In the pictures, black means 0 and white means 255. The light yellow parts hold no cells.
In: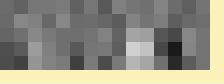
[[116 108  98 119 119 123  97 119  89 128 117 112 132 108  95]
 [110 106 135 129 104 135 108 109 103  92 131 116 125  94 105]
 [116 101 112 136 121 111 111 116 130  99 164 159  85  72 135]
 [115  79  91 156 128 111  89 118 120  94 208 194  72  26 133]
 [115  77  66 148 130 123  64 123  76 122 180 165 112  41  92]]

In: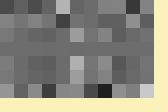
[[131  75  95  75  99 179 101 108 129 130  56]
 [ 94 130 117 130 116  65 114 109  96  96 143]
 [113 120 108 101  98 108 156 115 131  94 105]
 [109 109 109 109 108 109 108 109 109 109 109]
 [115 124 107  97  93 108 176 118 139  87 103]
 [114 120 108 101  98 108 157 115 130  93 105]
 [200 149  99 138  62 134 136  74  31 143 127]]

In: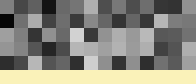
[[146 128  71  96  19 105 117 175  78 120  77 110  54  51]
 [120   6 112 172  67 110  58 136 102  52 101  55 182 125]
 [114 159 127  52 145 105 210  57 146 174 153 185  88  91]
 [174 149 132  85  37  75 182 175 160 178 155 175  65  84]
 [160  45  72 183  84 101  47 206 143  51 143  46 113  90]]

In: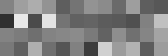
[[ 87 131 159 173 147  94 116 147 139 106 158  94]
 [192  47 232  75 227 116  97 100  92  89  80 129]
 [164 131 124 111 131 135 139 122  98 142 112 133]
 [156 121  96 175 111  85 129  60 208 156 178  92]]

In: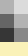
[[219 178]
 [179 101]
 [136  54]]

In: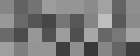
[[142 134  98 115 157 149 149 139 162  99]
 [139 152 105  85  71 117  87 133 191  89]
 [164 106  75 151  81 156  79 167 103 120]
 [ 61 159 127 149 149  62 143  56 134 101]]

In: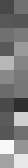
[[112  72]
 [ 85  87]
 [122 112]
 [154  89]
 [132 183]
 [120 136]
 [119 107]
 [ 46  73]
 [207  90]
 [111  86]
 [147 248]
 [231 162]]

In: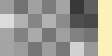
[[ 95 156 114 161 124 164  56]
 [ 72 219 177 133 178 138  78]
 [116 165 130 170 118 159 129]
 [153 164 156 118 157 120 209]]

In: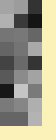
[[ 51 164 156]
 [ 21 177  58]
 [102 117 120]
 [169 101 116]
 [ 52  67 106]
 [163  89 139]
 [122  23 197]
 [175 122 134]
 [179 101 101]]
